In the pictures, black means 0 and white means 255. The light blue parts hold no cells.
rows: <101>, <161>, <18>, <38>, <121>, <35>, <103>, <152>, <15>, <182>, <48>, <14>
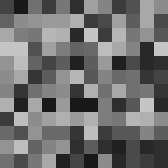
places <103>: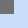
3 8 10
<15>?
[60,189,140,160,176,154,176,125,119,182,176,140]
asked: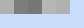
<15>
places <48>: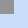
1 5

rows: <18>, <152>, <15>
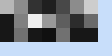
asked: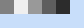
<152>
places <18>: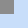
2 6
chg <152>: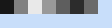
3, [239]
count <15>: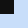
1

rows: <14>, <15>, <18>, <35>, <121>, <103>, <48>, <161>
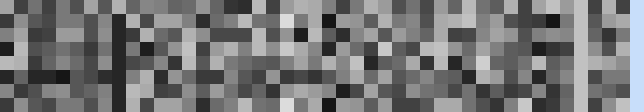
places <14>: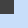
2 4 20 25 38 43 45
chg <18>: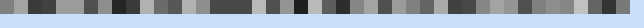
28, [87]
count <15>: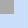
3
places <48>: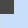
13 18 26 29 33 38

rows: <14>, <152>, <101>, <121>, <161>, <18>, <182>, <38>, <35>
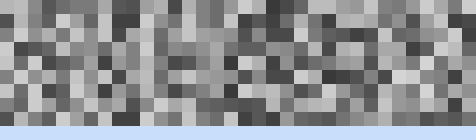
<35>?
[81,182,129,95,204,160,102,196,65,65,204,144,115,196,129,109,196,65,87,65,152,102,95,87,115,137,152,176,115,122,81,95,87,115]
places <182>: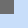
2 14 23 26
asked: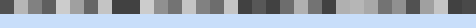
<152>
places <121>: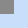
6 13 21
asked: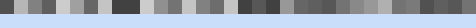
<35>

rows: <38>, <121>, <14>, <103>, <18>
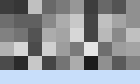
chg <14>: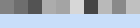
2, [116]
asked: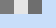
<103>

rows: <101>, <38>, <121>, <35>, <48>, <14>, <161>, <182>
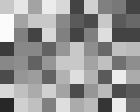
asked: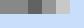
<35>
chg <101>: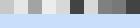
7, [208]
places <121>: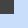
3 6 9 10
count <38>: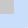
3

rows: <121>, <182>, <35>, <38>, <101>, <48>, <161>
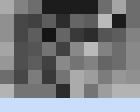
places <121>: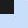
4 5 6 7
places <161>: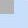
1 9 10
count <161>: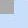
1
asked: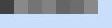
<101>

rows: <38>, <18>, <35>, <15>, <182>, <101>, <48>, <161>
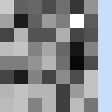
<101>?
[68,28,131,68,139,76,194]
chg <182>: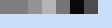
5, [111]
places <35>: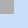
5
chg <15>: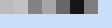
7, [131]
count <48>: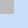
0
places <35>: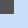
3 4 7

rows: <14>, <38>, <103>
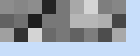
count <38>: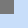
2
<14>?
[141,134,141,36,120,168,212,126,134]
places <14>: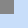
2 9
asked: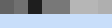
<38>
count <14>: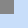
2

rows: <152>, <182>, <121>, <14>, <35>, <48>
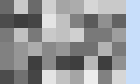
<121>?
[121,193,121,201,193,208,121,121,158]
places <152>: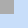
6
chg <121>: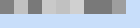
1, [121]
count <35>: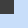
3
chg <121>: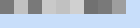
7, [121]
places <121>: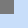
1 3 7 8
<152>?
[106,201,106,208,165,172,214,201,201]

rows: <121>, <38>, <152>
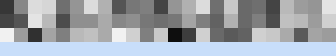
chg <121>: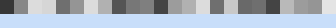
13, [149]
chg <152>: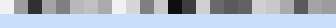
10, [208]
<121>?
[55,135,220,214,111,149,220,177,84,119,127,68,149,177,220,111,200,105,111,68,185,156,149,228]
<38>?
[68,84,228,185,76,143,143,170,135,143,119,111,119,164,127,98,177,105,127,76,192,185,156,208]
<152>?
[241,156,48,164,127,185,192,170,241,208,127,200,14,61,208,105,90,98,208,200,170,90,164,156]
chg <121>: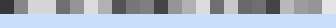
3, [220]

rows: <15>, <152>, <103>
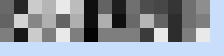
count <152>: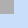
3
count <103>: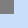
7
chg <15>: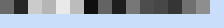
10, [112]
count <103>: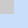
1
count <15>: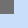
2
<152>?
[99,211,134,175,99,175,15,175,15,105,181,99,45,112,126]

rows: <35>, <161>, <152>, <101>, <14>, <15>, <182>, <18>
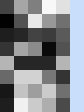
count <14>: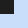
0
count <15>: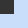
1
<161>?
[2,82,232,152,112]

